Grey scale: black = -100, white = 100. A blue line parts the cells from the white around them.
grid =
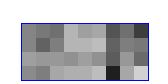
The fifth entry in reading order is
25
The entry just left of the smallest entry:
48
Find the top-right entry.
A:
-52
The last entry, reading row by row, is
64
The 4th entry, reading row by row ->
42
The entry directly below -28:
-76
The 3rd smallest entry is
-34
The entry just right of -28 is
19
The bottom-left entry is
9
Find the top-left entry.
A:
4

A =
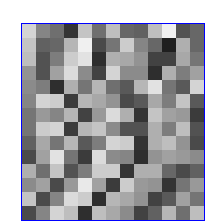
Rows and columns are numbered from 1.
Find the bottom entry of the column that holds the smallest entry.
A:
43
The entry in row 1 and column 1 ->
66
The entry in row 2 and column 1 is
54
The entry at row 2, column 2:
-24
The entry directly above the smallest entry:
88
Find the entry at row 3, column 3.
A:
-2
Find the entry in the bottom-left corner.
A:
-42
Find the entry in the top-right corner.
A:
-19
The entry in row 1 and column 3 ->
-13
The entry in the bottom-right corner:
49
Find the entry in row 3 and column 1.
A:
49
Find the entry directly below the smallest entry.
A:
-48
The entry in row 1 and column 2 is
4
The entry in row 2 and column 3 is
-19

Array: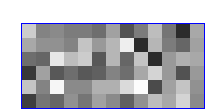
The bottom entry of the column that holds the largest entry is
14
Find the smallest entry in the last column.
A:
8
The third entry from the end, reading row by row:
32
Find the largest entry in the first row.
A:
60
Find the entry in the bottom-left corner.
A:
-51
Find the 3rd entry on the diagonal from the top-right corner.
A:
20
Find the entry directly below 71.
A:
-25
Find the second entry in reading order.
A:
3
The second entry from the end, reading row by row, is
66
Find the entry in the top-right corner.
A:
32
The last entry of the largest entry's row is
14
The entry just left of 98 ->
71
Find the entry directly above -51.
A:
54
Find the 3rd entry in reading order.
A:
8
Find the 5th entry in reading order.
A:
-3
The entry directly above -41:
66

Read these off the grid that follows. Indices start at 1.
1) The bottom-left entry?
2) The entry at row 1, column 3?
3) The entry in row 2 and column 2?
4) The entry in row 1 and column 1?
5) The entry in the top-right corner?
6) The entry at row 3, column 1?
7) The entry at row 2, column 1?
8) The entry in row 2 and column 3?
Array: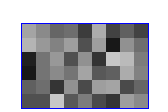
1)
-37
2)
-20
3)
19
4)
29
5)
-48
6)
-75
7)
41
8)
2

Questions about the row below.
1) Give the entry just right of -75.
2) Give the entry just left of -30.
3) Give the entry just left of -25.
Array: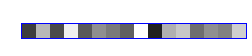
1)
38
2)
88
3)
-4

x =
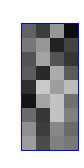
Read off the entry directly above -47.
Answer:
-90
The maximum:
58
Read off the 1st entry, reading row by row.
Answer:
-23
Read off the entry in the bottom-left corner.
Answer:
23
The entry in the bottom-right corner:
-6
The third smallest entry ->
-73
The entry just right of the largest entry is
23
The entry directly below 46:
-12
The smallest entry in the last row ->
-41
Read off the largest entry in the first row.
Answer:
18
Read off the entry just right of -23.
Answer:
-52

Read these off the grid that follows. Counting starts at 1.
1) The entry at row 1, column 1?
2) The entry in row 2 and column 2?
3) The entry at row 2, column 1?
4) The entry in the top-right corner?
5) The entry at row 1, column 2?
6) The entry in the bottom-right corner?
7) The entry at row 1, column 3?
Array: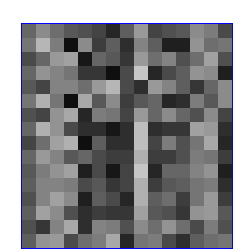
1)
-20
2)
43
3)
-8
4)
-42
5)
9
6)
-8
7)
-14

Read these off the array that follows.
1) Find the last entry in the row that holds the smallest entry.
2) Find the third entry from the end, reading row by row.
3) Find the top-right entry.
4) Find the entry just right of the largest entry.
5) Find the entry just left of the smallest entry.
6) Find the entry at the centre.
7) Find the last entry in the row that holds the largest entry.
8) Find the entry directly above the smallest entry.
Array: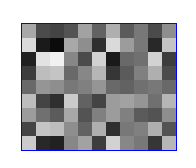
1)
54
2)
-6
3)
11
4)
6
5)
-80
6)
17
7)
-52
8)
-47
